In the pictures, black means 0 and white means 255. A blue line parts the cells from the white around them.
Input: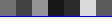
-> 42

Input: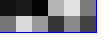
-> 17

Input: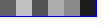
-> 84

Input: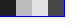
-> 70

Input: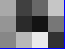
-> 42

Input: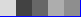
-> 103

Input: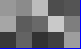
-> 57
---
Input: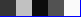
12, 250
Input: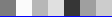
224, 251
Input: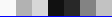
17, 249
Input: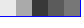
56, 234
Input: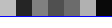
80, 191
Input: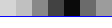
66, 213
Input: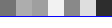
242, 242
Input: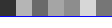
165, 215
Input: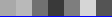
57, 214
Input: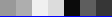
220, 240
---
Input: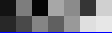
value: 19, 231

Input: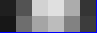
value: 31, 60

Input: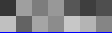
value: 54, 133

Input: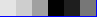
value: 228, 119

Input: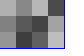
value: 176, 190

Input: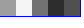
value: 158, 80

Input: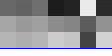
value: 104, 210
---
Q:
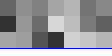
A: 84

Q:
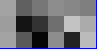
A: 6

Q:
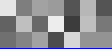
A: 162

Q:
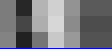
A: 117

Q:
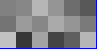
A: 163

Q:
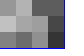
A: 144

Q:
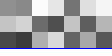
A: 175
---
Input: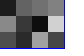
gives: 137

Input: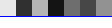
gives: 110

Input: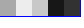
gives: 50

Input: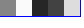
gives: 221

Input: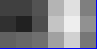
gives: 224

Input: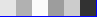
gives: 204

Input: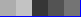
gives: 116

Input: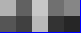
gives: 134

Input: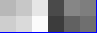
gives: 134

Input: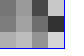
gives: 125
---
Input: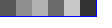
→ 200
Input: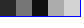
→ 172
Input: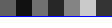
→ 202
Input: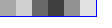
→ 146
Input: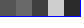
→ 207
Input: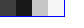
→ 198
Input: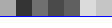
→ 219
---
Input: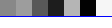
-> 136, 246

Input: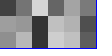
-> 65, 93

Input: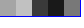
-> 165, 120

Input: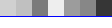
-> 208, 54

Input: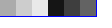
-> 171, 99

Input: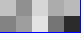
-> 194, 43
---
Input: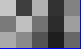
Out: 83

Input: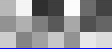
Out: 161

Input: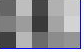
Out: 107

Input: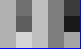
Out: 191

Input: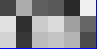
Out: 188

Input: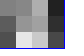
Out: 201

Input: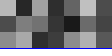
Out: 46

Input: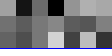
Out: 120
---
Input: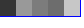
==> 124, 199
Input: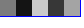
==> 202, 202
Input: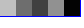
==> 64, 192
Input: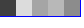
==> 165, 220
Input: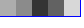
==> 52, 216
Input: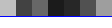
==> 27, 192
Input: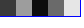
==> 12, 230
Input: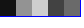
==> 206, 206
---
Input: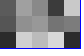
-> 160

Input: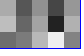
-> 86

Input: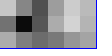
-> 134

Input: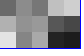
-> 140

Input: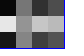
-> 118

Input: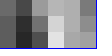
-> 72

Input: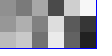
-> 122

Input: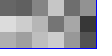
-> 96

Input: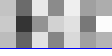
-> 107
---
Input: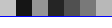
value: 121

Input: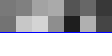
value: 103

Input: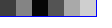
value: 169

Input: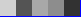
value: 141

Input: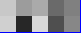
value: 106

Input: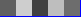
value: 190

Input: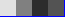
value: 44

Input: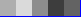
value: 61
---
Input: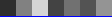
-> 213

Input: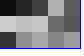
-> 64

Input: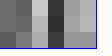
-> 199

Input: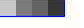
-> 100

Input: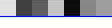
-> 94

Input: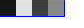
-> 63

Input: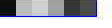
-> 207
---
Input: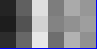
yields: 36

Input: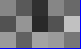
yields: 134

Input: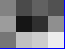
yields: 130

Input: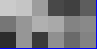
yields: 203

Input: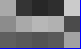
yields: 169

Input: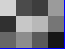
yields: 211

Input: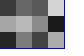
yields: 59

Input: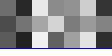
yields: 110

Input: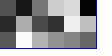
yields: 82

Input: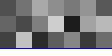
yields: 80
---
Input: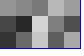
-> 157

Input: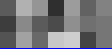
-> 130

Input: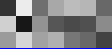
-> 104

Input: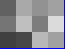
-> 161

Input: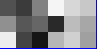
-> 200

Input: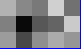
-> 113

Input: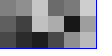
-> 206
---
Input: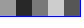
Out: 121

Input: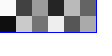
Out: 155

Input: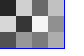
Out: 105

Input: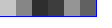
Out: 46

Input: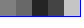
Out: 36

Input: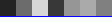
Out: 214

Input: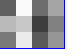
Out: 109

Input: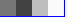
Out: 190

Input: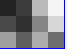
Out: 186
